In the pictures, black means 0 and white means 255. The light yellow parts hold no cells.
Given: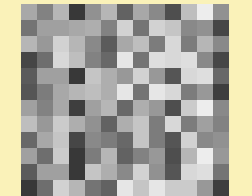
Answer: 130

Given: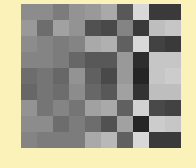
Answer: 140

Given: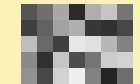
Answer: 111

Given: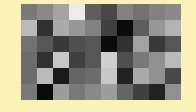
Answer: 137

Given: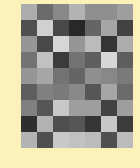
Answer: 107

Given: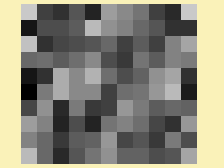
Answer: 64
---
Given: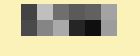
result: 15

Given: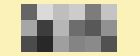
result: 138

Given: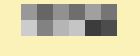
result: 60

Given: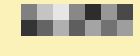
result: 114

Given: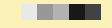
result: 24

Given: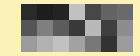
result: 50
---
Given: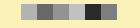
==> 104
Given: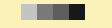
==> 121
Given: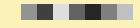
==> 64
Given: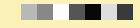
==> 136
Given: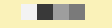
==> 57
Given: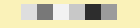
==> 120
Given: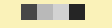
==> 185
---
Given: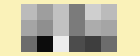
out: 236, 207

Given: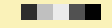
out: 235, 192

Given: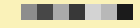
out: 211, 184

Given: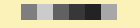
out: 203, 167

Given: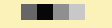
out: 200, 143

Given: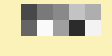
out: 250, 243

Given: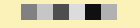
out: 220, 198
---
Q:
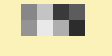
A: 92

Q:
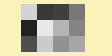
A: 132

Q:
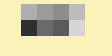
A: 188

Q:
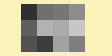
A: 199

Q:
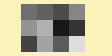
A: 52

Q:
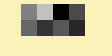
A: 74

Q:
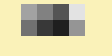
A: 227

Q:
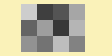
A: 181

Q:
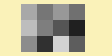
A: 32
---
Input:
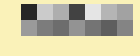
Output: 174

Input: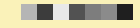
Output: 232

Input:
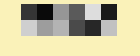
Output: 150

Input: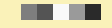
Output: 249

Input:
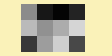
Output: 4

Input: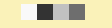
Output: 193

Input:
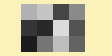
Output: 69

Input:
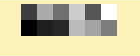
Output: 111

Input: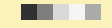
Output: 217

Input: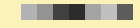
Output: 65
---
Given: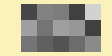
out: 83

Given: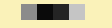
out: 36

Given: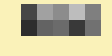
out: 107

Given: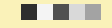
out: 80

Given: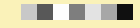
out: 253

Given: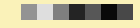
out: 127

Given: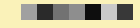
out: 114
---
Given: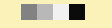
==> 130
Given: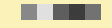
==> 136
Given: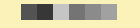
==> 83
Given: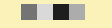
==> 116
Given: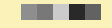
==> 142
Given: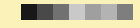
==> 24
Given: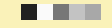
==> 33
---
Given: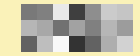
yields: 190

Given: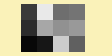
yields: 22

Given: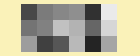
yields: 64

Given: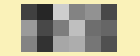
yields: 50

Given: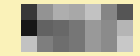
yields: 126

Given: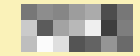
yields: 251
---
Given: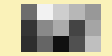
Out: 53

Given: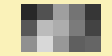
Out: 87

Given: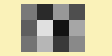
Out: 94

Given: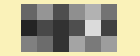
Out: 36

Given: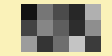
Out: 67

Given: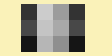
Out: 72

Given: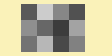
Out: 143

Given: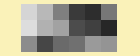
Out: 221

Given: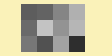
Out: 106
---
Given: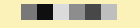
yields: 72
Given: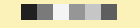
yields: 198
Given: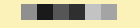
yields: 195
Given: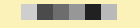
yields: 33
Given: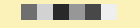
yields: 72
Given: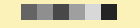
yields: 216
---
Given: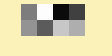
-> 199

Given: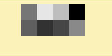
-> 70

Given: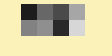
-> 41

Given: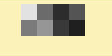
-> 57

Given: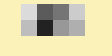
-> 152

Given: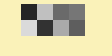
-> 170
